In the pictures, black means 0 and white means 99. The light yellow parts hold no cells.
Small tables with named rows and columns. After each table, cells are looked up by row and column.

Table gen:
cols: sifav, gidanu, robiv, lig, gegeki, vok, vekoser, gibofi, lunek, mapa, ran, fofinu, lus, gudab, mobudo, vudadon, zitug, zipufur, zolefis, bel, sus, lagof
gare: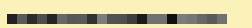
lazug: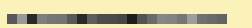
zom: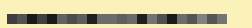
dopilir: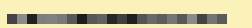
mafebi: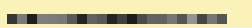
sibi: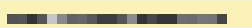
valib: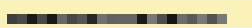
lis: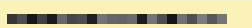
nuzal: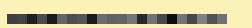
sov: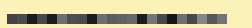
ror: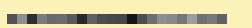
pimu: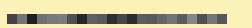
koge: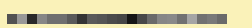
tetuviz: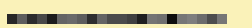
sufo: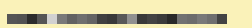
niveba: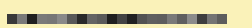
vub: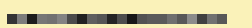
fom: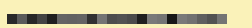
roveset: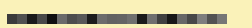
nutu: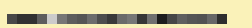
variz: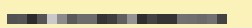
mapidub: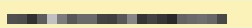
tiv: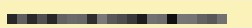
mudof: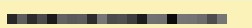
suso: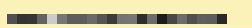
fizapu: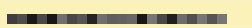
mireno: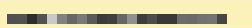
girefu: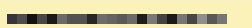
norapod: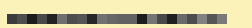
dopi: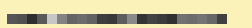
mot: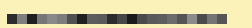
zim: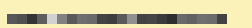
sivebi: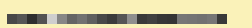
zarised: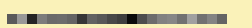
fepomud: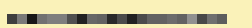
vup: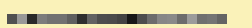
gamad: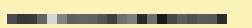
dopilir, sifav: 26
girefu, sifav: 21
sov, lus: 40
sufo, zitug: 16
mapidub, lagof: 28
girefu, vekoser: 32
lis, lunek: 12
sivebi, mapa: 28
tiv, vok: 38
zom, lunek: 12
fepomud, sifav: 24
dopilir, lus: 12
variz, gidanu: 33
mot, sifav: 17
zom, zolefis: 33
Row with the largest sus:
zarised

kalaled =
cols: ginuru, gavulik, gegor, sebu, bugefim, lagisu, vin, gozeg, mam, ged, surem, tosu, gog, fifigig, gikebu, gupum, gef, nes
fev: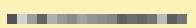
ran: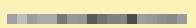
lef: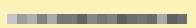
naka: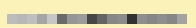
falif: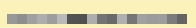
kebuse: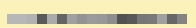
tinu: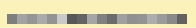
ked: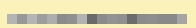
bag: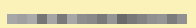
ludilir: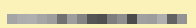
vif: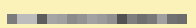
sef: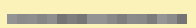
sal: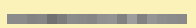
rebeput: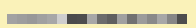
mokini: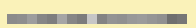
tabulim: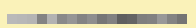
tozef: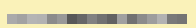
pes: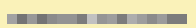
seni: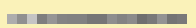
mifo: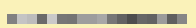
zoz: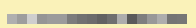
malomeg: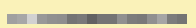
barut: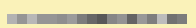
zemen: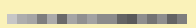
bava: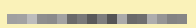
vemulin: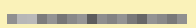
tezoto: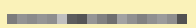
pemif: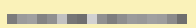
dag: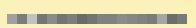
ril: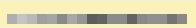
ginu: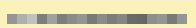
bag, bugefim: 64
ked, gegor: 70
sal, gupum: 55
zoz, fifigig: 49
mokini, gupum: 56
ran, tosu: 51
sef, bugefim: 55
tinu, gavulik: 63
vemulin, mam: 36
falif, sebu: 67
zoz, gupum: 67
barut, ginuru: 69
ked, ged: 54
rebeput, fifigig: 60

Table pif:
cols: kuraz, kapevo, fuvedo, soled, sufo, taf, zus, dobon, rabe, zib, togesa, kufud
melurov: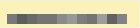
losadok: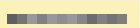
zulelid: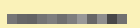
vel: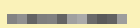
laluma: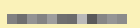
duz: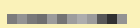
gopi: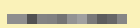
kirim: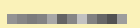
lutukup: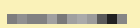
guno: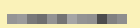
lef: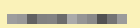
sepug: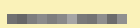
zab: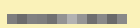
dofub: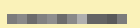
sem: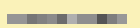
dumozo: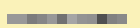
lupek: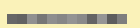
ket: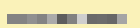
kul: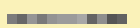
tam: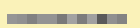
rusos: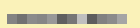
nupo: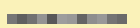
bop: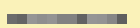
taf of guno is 45
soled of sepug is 54
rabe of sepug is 45
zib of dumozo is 31
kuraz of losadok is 37
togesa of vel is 38
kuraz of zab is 49
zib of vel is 35
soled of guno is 43
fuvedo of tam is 50
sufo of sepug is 49
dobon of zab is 58
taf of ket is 36
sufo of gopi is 50
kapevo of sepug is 40
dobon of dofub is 68
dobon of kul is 65

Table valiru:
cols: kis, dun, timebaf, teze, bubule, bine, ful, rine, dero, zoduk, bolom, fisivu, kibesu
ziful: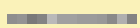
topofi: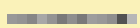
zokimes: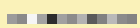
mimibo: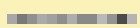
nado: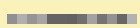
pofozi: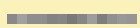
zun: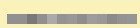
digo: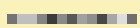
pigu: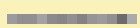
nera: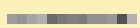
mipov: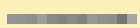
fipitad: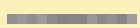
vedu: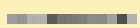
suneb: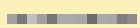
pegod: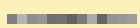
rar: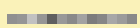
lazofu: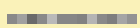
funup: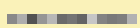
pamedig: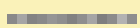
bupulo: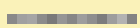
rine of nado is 43
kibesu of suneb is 54
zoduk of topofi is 59
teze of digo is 51
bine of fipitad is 51
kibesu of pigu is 66
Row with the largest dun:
digo

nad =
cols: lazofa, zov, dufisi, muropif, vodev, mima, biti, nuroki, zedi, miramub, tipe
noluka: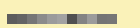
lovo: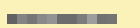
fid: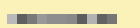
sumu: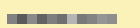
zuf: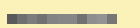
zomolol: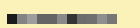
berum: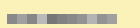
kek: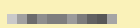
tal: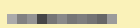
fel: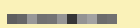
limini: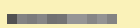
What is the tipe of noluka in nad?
46
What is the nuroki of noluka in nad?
51
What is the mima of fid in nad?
55
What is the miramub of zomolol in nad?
55
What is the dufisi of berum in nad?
52
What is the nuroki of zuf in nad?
44
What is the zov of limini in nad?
51
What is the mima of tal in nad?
53
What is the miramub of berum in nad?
57
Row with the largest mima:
noluka

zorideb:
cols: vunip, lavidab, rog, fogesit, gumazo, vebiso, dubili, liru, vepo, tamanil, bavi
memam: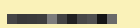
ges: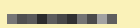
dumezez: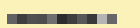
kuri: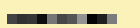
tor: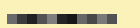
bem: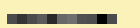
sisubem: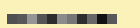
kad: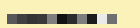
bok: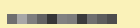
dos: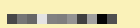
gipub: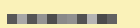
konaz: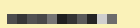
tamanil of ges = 63
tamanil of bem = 1
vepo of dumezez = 22
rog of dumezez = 31
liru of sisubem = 18
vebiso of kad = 7
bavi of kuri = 48
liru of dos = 25

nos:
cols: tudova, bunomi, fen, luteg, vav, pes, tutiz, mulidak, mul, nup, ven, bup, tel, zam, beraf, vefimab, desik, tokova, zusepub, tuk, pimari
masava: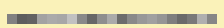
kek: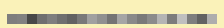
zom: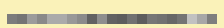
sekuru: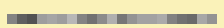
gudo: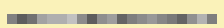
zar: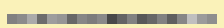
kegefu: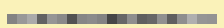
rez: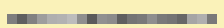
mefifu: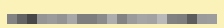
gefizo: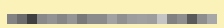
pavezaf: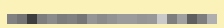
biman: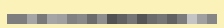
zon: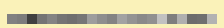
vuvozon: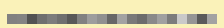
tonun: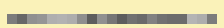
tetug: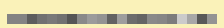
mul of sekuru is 44
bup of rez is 37
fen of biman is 64
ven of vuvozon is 40
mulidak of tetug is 53
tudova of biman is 49
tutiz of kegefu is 32
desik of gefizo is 50
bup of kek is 64
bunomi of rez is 37

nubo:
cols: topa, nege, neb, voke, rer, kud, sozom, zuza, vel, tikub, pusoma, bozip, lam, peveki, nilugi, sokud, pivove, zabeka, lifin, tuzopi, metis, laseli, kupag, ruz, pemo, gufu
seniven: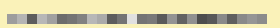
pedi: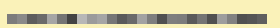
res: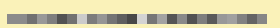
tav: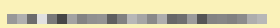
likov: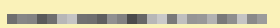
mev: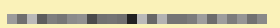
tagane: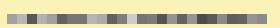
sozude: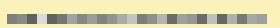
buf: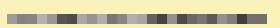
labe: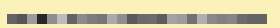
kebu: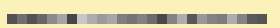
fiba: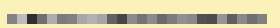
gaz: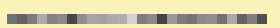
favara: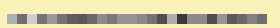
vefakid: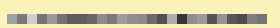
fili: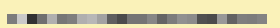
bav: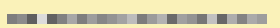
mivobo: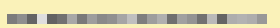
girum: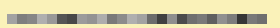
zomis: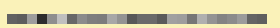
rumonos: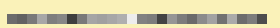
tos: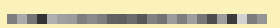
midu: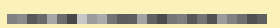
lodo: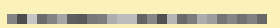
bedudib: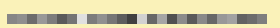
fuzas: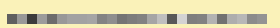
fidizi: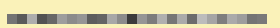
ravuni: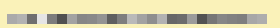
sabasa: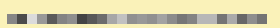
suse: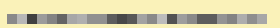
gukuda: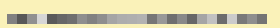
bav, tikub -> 52
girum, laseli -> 56
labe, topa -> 39
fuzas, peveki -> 50
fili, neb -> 19
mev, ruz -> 58
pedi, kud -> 45
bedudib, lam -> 25
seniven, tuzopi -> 30
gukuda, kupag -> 79

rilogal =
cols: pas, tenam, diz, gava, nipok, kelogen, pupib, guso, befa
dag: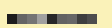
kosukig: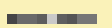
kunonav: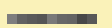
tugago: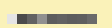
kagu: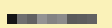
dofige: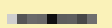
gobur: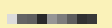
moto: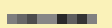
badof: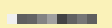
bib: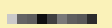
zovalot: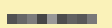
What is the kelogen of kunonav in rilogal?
40
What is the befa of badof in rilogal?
37
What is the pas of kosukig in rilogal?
27
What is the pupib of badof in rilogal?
38
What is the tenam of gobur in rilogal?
39
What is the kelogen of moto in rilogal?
16
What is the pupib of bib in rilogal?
37
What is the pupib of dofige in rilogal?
37
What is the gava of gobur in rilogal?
16
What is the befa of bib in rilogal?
17
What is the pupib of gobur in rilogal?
36
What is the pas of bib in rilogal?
78
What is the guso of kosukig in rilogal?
46
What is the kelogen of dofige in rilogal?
36
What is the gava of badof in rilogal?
51
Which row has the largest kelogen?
kagu

